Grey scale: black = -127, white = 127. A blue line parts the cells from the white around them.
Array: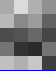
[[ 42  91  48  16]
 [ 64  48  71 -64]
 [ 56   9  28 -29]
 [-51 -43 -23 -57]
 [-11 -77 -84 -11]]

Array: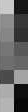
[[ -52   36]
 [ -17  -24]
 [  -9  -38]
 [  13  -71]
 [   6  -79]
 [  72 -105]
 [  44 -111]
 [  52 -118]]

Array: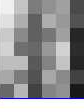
[[ 111   67   -3   17   32  -53]
 [  61   61  -38    4   67  -89]
 [ -23   54  -61    4   17 -102]
 [  96   46  -31   46   24  -45]
 [  73   10  -31   -9   32  -89]
 [  39   -3  -45   39   10  -61]
 [  81  -15  -23   24   81  -83]]

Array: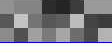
[[-39  67 -11 -39 -33  59 -59 -67]
 [ 18   4   4 -83 -90 -67  26  26]
 [ 11 -47  32  -4  38 -18 -53  51]]

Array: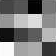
[[  21   69   91   13]
 [ 121   35   43  -76]
 [ -57  -43 -124   -9]
 [-111  -63  -35   57]]

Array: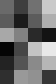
[[ -80   25   17  -73]
 [  40    2  -86 -108]
 [ -92  -43   10   54]
 [-122  -57   68  104]
 [ -21  -65  -14   74]
 [ -35 -100  -35   47]]

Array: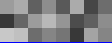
[[ 72  64 -18   5 -10 -71  36   5]
 [ 28  43 -31  13 -38  43 -57 -18]
 [-71 -25  28  56  21 -51 -31  13]]

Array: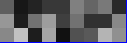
[[   8   65  -98   37 -110  -46  -38   52   16]
 [  23  -98  -13   29  -64  -13  -78  -78    8]
 [ -32 -104  -92  -71  -71    0  -26   -6  -86]]
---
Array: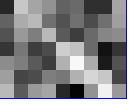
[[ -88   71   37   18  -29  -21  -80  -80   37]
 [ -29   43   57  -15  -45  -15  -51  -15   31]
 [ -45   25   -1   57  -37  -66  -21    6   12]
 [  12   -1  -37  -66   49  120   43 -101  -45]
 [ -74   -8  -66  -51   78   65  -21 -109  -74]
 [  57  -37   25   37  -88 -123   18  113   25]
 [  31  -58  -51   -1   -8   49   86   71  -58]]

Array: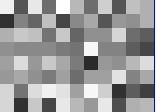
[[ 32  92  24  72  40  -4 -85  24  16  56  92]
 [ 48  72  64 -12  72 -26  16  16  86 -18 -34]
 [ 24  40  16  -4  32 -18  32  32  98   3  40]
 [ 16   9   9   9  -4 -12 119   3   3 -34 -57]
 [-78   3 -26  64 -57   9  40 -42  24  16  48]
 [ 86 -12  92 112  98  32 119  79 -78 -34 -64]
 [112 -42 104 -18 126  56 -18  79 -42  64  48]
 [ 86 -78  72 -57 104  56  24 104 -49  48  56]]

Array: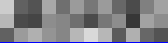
[[-30  27  48  20   6  55  89  55 -36  48 -24 -44]
 [ 76 -30 -44  40 -16  27  -8  27 -24 -52   0  34]
 [ 55 -52 -58  13   6 -16 -52  -8  13 -72  34  13]]

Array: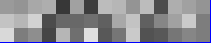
[[ 67  54  82 -51 -23 -23 -16 -31  40  67 -31   6  33  74  -2]
 [ 26  20  40  46 -72  33 -66  60  54  20  60 -51  46  33  20]
 [ 89  -2  14 -58  54 -16  96 -39  -9  74 -45 -39  -9   6  -2]]

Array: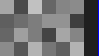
[[-25  31  -2 -59  38   5 -96]
 [-32 -17  -2  19  19 -65 -96]
 [ 11 -40  51  -9 -32  51 -96]
 [ 38 -53  65 -25   5  11 -96]]

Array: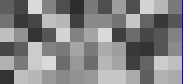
[[-76  63  55  24  10  18  24  70  70  43 -33  49  43]
 [ 63  18 -76 -41  84   2  37  90 -64 -19 -57 -41   2]
 [ 49  -5  76  90 -19  24 -19  55  37 -64 -27  76  63]
 [-57 -33  76   2  -5  37  -5  43  30 -70 -76 -41  10]
 [-33 -57  90   2 -49 -82  -5 -49  30 -49  84  55  -5]
 [-12 -70 -57  63  55 -64  10  10 -12  70 -27 -70 -41]]
